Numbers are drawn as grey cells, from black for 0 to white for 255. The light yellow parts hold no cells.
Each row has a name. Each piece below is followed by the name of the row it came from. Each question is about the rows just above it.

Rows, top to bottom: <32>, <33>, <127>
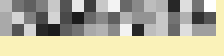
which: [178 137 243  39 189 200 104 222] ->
<127>
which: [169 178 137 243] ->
<127>
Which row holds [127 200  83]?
<32>

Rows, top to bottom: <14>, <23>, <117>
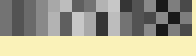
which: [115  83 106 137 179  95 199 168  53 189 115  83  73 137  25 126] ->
<23>
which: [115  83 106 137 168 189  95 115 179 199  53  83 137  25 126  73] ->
<14>
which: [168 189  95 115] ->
<14>
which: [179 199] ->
<14>

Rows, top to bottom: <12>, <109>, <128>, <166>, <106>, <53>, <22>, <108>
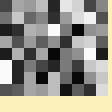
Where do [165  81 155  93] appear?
<166>
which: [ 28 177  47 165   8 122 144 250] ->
<106>
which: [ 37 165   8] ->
<22>

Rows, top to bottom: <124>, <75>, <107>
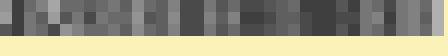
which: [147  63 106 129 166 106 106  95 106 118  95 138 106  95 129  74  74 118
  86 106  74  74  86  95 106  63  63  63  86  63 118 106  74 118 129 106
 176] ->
<124>
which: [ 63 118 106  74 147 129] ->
<107>
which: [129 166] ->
<124>

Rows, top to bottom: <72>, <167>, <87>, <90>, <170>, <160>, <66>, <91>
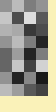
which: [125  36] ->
<90>
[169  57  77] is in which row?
<87>
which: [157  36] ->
<170>

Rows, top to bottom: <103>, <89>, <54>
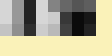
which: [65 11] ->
<54>
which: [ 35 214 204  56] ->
<89>

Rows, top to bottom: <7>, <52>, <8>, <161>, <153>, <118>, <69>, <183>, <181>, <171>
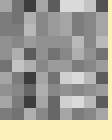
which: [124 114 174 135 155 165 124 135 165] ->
<52>
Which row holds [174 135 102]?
<171>
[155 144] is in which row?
<161>
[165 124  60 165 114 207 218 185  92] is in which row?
<69>
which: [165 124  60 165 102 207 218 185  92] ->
<181>
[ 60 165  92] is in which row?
<7>

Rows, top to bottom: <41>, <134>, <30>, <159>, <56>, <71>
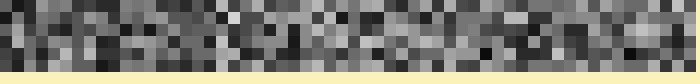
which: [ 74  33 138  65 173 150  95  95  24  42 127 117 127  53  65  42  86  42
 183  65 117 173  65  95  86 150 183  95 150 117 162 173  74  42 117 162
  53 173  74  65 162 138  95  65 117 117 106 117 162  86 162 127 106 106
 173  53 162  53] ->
<71>
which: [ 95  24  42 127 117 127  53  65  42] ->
<71>
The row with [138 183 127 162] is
<30>
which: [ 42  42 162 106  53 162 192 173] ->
<30>
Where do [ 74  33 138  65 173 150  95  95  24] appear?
<71>

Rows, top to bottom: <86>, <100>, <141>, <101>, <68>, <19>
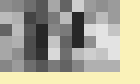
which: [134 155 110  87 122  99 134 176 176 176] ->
<19>
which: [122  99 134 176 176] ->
<19>
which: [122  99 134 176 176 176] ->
<19>
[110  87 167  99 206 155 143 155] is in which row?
<86>
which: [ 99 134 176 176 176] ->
<19>
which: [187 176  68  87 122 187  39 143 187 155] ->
<100>
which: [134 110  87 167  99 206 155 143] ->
<86>

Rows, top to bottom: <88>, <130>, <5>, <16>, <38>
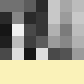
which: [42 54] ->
<130>
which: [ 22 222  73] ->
<38>
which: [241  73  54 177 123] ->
<5>
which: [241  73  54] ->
<5>
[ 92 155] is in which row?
<16>
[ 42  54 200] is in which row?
<130>
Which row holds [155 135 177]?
<16>

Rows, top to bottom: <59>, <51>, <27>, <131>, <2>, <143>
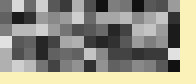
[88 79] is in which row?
<59>
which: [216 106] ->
<59>
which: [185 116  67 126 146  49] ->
<143>
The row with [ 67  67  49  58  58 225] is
<2>

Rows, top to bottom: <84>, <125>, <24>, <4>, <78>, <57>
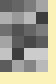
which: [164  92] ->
<4>
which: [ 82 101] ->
<24>
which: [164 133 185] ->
<57>
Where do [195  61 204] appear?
<78>

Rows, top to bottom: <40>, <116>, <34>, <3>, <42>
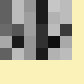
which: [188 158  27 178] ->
<116>
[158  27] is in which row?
<116>
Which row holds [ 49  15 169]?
<3>

